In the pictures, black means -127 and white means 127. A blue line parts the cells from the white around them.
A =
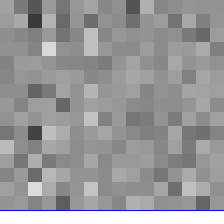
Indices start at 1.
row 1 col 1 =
33
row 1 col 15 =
19
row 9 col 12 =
20
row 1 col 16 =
19
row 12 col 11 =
29
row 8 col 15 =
38
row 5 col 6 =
6
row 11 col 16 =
25
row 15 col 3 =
4
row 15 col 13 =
18
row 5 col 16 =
18
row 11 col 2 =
15
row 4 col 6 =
14
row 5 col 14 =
20
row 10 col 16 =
4
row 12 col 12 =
11
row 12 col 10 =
25
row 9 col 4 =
32
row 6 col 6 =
27
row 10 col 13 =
37
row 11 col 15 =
42
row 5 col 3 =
28
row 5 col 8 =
-4
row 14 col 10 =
15
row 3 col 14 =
-6
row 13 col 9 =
41
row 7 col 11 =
5
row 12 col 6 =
14
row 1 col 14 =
21
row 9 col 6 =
24
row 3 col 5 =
-11
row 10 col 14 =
-8
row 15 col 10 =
48
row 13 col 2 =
26
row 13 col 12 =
-8
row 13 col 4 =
56

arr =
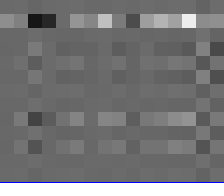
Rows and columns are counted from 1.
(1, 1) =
-21
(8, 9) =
-24
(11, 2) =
-12
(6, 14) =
-34
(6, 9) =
-31
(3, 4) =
-23
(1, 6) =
-19
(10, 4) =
-23
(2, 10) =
-51
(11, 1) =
-24
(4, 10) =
-27
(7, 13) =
-16
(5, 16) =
-13
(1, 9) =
-20
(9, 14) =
19
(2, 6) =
21
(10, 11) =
-24
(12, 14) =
-24
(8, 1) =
-23
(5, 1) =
-22
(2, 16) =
15
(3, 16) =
-27
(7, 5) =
-19
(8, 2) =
-23
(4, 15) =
1
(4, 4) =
-20
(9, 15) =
-37
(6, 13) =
-30
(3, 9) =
-23
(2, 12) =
51
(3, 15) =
-15
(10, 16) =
-34
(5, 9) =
-14
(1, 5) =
-20
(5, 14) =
-12

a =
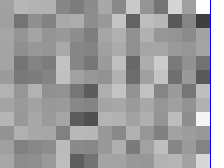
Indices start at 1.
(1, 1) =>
33
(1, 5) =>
6
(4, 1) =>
36
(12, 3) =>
15
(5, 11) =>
45
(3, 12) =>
22
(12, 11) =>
23
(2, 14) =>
5
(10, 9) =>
9
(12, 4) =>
26
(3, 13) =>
20
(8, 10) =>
26
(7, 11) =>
65
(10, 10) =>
49
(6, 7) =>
23
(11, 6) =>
10
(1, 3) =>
51
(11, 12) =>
62
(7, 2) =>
22
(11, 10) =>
-4
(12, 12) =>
50
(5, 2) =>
-11
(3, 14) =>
11
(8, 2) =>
26
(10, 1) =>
19
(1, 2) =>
55
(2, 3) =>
15
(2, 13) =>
-38
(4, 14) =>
22
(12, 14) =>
34
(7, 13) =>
27
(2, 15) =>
-64
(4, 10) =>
16
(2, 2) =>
-11
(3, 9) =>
48
